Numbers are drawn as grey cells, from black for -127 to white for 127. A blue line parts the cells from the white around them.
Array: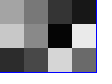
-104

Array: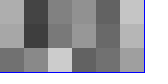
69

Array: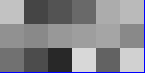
58

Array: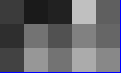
-32

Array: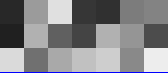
3

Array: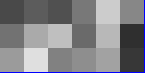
7
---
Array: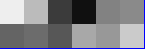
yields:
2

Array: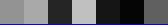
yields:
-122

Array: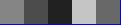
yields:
69

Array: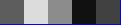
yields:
-110

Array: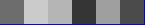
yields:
31

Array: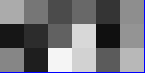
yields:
-75
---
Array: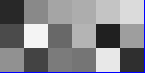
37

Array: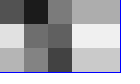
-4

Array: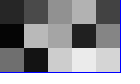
17

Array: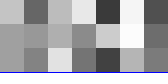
60

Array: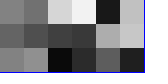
86

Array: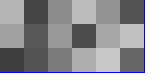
12

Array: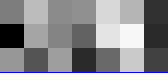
10

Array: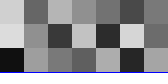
53

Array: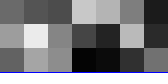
-51
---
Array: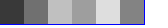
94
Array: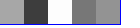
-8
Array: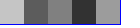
-77
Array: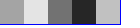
-89
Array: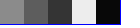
109
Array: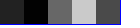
74
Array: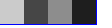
13
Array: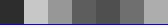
-16
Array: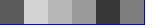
-72
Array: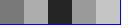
26
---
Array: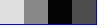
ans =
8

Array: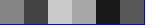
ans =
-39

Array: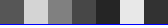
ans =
-56

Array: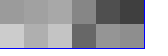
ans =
-24

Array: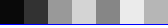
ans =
6

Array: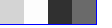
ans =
84
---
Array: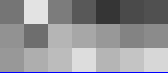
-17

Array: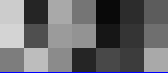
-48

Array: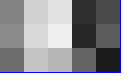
90

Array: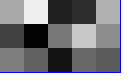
-124

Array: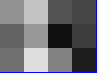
25

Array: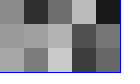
32
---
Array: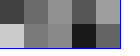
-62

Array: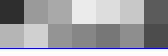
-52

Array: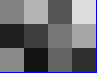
-95

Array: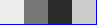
-8

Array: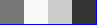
-8

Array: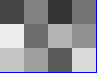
-58
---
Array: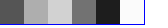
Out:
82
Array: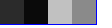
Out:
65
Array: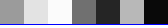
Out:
123
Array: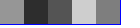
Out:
-43
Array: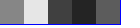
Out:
-63
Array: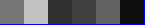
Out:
-78
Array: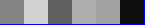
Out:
-30
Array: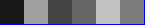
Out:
-58
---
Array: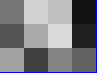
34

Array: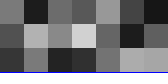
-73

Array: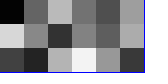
-62

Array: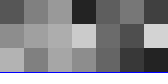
51

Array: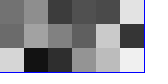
86

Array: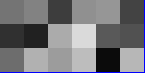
-18

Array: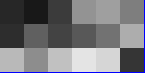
57
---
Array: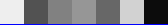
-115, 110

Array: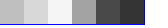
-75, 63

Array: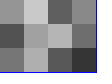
9, -9

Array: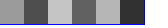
-78, 27

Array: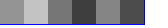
-51, 20

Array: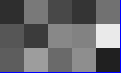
-14, -34

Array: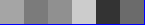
-20, 37

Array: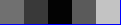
67, -15
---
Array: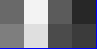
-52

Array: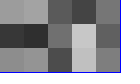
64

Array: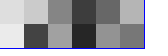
19

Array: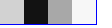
40

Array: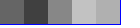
66

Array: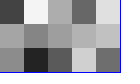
80

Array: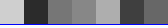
-64
